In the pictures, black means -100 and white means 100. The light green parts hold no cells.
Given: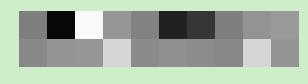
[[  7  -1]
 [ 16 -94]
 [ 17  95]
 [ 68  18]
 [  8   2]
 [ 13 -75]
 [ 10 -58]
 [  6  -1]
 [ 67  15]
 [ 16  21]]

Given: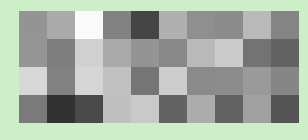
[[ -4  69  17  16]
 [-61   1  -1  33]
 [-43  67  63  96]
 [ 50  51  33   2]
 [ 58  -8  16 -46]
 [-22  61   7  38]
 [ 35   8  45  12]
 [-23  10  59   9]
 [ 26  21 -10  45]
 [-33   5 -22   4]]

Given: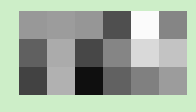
[[-48 -25  19]
 [ 39  34  22]
 [-88 -44  18]
 [-24   4 -38]
 [  0  70  97]
 [ 22  53   4]]

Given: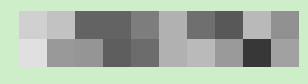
[[ 76  63]
 [ 20  52]
 [ 17 -22]
 [-26 -22]
 [-15  -2]
 [ 39  39]
 [ 46 -13]
 [ 21 -31]
 [-57  45]
 [ 26  14]]

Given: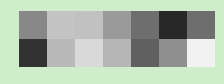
[[-61   7]
 [ 45  54]
 [ 70  51]
 [ 43  21]
 [-25 -14]
 [ 12 -69]
 [ 90 -14]]

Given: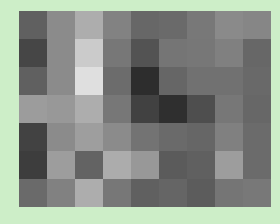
[[-17 -52 -48  22 -25 -45 -25]
 [  1  23   9  19   9   9   9]
 [ 36 -22  24  36  75  59  36]
 [ -7  35   9  -7 -15  -7   2]
 [-25  19 -10 -49 -65 -35 -19]
 [-21 -29 -17 -63 -20  -8 -17]
 [-28 -25 -20 -39 -11  -7  -6]
 [ -8  23   0  -7 -11   0   8]
 [ -6 -16 -16 -19 -18 -19   5]]

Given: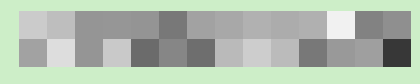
[[ 27  59]
 [ 73  49]
 [ 17  17]
 [ 58  18]
 [-16  16]
 [  5  -6]
 [-14  27]
 [ 46  32]
 [ 61  39]
 [ 47  35]
 [ -6  38]
 [ 20  89]
 [ 25   2]
 [-57  12]]
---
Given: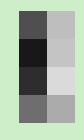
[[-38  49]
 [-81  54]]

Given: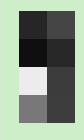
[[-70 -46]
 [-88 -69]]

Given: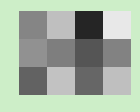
[[ 4 50]
 [14 -1]]

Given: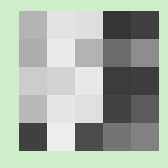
[[41 77]
 [36 84]]

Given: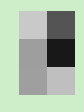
[[ 58 -34]
 [ 24 -81]]

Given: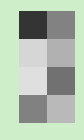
[[-59   2]
 [ 68  39]]

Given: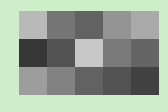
[[ 45  -8]
 [-57 -35]]
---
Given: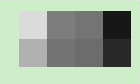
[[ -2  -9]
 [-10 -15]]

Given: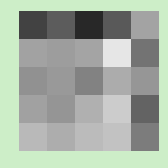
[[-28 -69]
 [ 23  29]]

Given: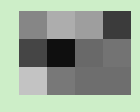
[[ 36  24]
 [-88 -18]]

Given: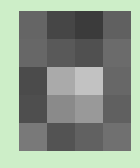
[[-45 -54]
 [-30 -37]]

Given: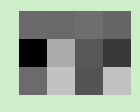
[[-18 -14]
 [ 34 -31]]

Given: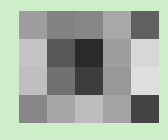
[[  2   6]
 [-31 -67]]

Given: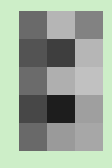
[[ 42   2]
 [-51  43]]

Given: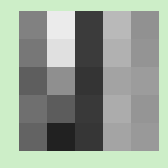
[[ 84 -54]
 [ 76 -54]]

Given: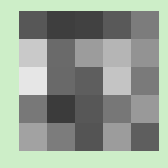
[[-51 -49]
 [-17  22]]
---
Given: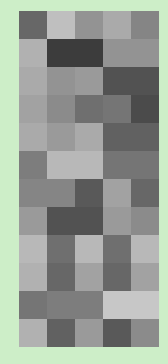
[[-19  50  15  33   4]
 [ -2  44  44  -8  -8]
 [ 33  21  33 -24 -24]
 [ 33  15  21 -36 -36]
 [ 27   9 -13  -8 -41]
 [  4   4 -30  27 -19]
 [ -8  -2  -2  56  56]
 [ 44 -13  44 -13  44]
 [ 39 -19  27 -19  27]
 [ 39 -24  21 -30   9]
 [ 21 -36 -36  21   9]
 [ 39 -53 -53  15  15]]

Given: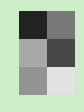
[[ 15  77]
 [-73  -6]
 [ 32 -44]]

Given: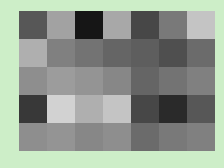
[[-56  65  37  54 -44 -67 -32]
 [-32  27 -83  32 -44  -5  54]
 [ 11  22  16   6 -21 -10   0]
 [ 11  16   6  11 -16  -5   0]
 [ 37   0 -10 -21 -26 -38 -16]]

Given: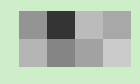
[[ 42   4  27  59]
 [ 16 -59  47  32]]

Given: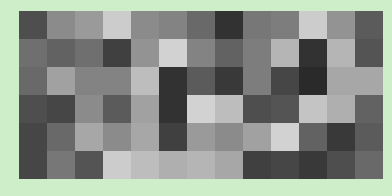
[[-18  26   3   3  48 -61 -29 -55  -2 -45 -67  31  31]
 [-39   9  21  60   9   3 -18 -61  -7  -2  60  15 -29]
 [-45  -7 -34  60  48  37  42  31 -50 -45 -55 -39 -18]
 [-45 -18  31   9  31 -50  21   9  26  65 -23 -55 -29]
 [-13 -23 -13 -50  15  65   3 -23  -2  42 -61  42 -34]
 [-39 -45   9 -29  26 -61  65  48 -39 -34  54  37 -23]]

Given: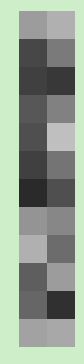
[[-38  50]
 [ 22  38]
 [ 27  32]
 [-26  22]
 [ 16   6]
 [-32   1]
 [-44  -4]
 [-50  -9]
 [ 38 -15]
 [-67 -38]
 [-50 -56]
 [-20 -62]]

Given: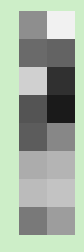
[[ 11  89]
 [ 47  53]
 [ 35  41]
 [ -5  23]
 [-28   6]
 [-17 -22]
 [ 63 -62]
 [-34 -80]]
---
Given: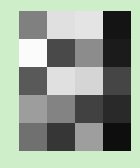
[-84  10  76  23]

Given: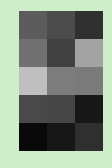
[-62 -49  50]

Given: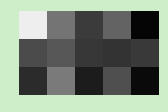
[-96 -60 -78]

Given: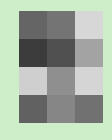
[ 69 -37  62]

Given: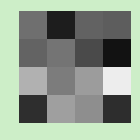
[-27 -42  -3 -64]

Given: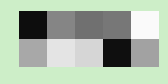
[ 96 -88]
